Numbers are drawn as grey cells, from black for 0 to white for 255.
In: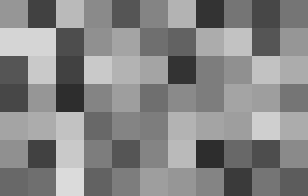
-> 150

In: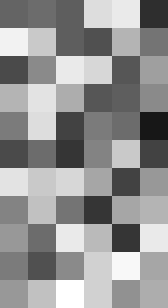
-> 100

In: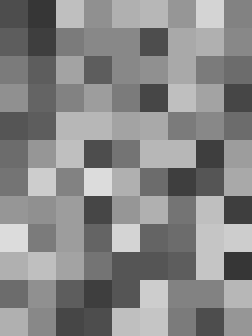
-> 77

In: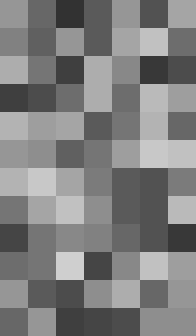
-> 150

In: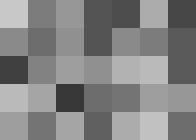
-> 200

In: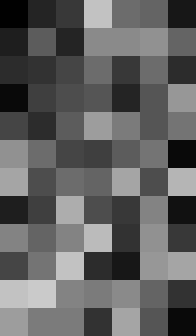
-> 1
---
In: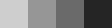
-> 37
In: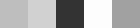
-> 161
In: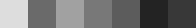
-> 56
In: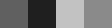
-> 138
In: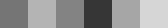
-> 214
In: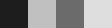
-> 222
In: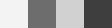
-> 62
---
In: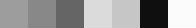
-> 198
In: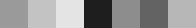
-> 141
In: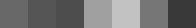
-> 194
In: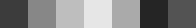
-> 170
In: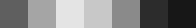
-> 138
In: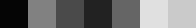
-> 101
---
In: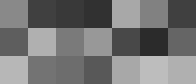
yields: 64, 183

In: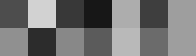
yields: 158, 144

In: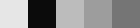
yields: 117, 230

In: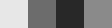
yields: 138, 231

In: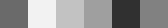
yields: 129, 106

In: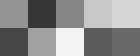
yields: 213, 70

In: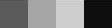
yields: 14, 90

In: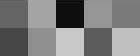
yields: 123, 70
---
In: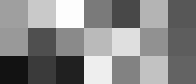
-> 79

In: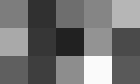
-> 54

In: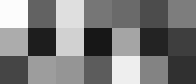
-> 29

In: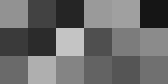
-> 43

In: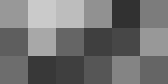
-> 168

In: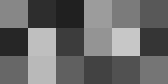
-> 191

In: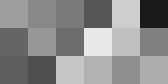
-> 151

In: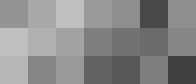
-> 176
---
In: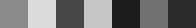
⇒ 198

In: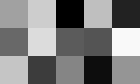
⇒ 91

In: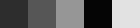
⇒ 150

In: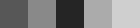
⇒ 37

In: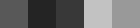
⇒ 56

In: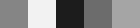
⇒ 28
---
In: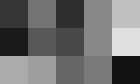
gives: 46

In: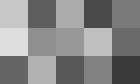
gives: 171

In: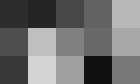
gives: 72

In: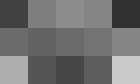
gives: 141

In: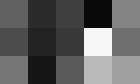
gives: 64

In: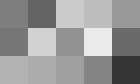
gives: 204

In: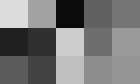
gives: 11

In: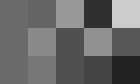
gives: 152

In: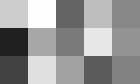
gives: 99

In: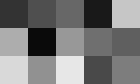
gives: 103
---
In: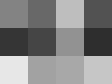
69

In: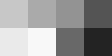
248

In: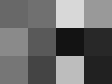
89

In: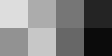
199

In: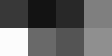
105

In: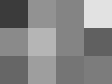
181

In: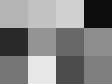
148

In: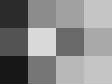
217

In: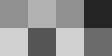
85
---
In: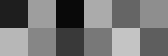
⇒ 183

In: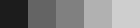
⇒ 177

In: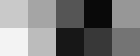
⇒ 201

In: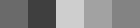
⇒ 162

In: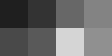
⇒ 144

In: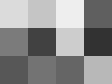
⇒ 219

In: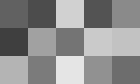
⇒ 209

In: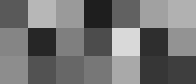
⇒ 183
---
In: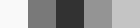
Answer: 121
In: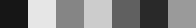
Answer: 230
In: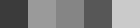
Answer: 154
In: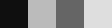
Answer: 187
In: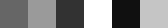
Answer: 154
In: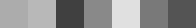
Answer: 184
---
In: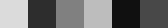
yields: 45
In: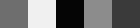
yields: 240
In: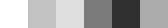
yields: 194
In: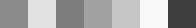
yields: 226
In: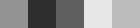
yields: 46
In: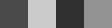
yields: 204
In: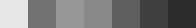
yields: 114
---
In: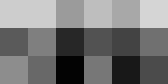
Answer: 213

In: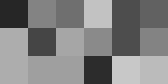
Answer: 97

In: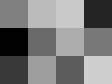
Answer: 36

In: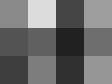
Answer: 158

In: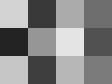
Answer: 110

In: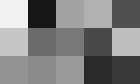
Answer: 80
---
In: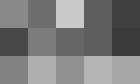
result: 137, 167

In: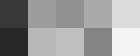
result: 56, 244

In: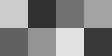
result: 204, 57

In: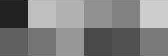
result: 34, 122

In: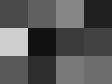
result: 74, 109

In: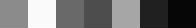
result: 139, 6
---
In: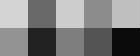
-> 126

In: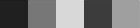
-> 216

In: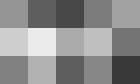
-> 94

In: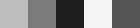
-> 30

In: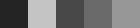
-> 71

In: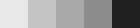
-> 169

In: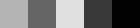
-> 224
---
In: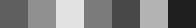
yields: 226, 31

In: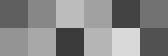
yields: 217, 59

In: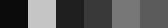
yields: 197, 11

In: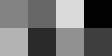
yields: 218, 2

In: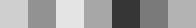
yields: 228, 54

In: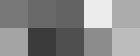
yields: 236, 59

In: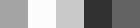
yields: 252, 49

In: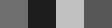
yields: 193, 29

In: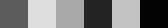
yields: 223, 3

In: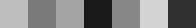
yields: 211, 25
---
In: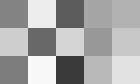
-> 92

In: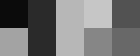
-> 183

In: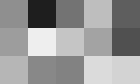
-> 115

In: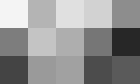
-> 224

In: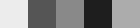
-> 137

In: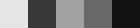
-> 162

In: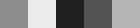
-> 33
